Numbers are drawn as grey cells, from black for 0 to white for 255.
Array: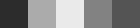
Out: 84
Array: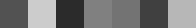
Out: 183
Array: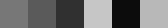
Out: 184
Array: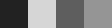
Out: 149
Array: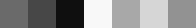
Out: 146
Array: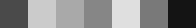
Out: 20
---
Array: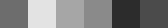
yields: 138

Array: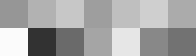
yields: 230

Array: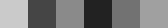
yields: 34

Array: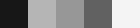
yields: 151

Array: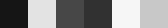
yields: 49

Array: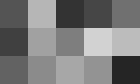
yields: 167

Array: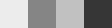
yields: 133

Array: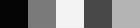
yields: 243
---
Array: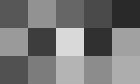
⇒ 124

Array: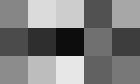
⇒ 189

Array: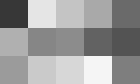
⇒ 202

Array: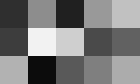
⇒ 12

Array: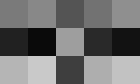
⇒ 201

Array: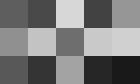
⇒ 52

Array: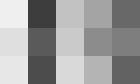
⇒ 76
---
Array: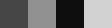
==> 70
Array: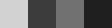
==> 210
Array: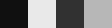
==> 16
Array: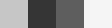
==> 198
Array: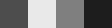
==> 77
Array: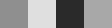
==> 143
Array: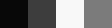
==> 8
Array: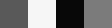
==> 89
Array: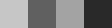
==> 198
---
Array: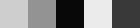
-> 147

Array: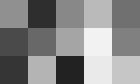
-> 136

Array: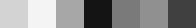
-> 144

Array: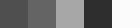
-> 100

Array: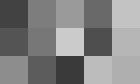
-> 125

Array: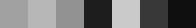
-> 146

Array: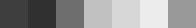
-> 153

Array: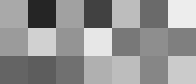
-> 148

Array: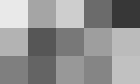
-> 152
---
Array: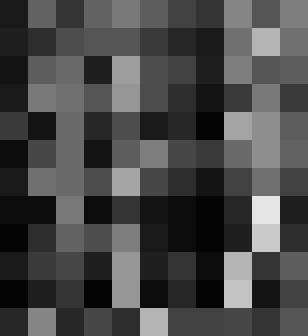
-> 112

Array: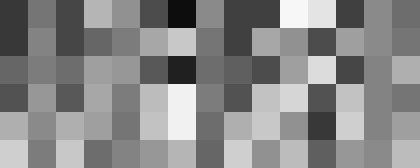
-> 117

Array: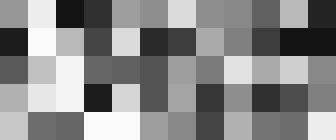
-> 20

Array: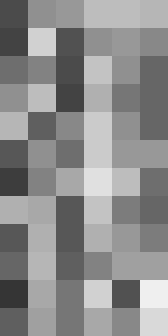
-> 136

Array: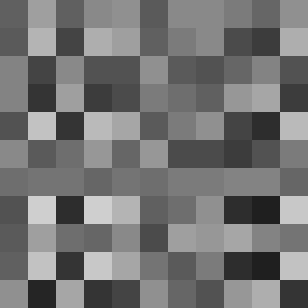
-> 174

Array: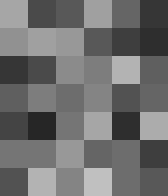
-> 46

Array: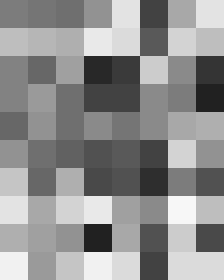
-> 190
